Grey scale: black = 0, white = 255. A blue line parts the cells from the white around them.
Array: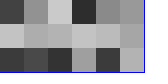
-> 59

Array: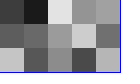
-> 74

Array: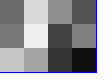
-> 52

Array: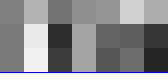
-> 109

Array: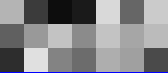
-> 160

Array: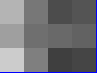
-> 63
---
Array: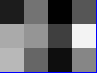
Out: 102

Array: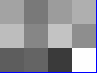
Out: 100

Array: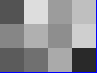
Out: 112

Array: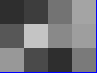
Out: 74

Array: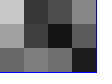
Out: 127

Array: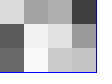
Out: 249
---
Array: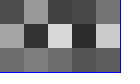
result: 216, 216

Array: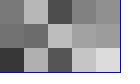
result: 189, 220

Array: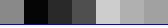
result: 79, 205

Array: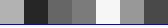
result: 123, 246

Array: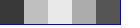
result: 233, 233

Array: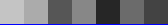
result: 135, 196

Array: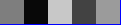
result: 200, 200

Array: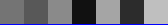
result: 17, 191

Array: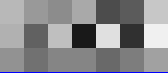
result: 25, 240
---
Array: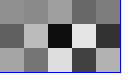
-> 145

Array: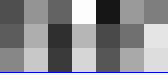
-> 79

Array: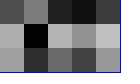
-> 78

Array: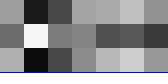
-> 158

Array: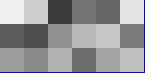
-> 240

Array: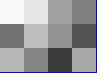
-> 250

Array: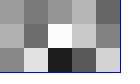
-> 156

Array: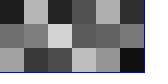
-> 28

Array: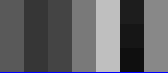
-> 89

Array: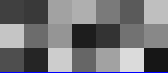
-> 64
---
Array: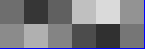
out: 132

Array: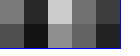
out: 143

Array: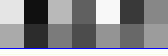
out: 123

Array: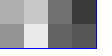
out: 99

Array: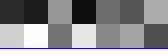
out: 114

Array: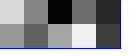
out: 165
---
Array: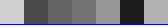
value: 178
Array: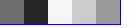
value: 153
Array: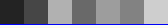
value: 206
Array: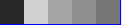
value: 119
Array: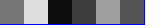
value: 84
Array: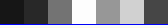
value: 69
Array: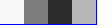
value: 183
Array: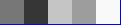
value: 249
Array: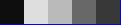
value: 56
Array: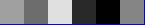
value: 133
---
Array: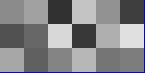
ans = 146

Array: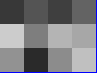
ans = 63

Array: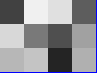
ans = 224

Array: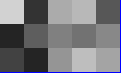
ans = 184

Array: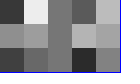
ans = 90

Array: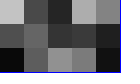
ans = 173
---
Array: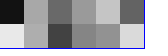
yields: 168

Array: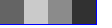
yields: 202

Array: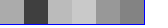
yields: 63

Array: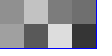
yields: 194

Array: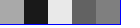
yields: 25

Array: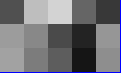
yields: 190

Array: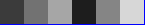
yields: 114
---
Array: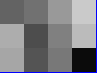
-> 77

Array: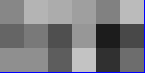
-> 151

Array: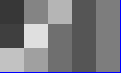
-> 111

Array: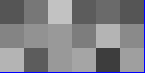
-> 125

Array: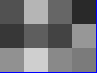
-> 94

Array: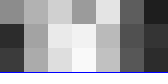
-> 186
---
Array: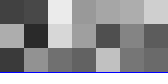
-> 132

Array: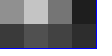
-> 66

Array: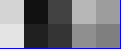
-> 143

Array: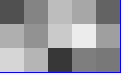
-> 236

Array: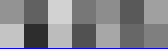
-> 103

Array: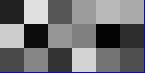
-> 4
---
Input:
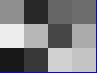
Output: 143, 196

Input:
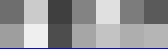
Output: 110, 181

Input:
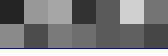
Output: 36, 70

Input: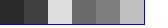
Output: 42, 191

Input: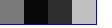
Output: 122, 191

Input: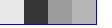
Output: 232, 182

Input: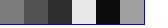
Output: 125, 160

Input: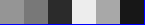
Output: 149, 23

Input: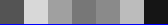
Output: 84, 21
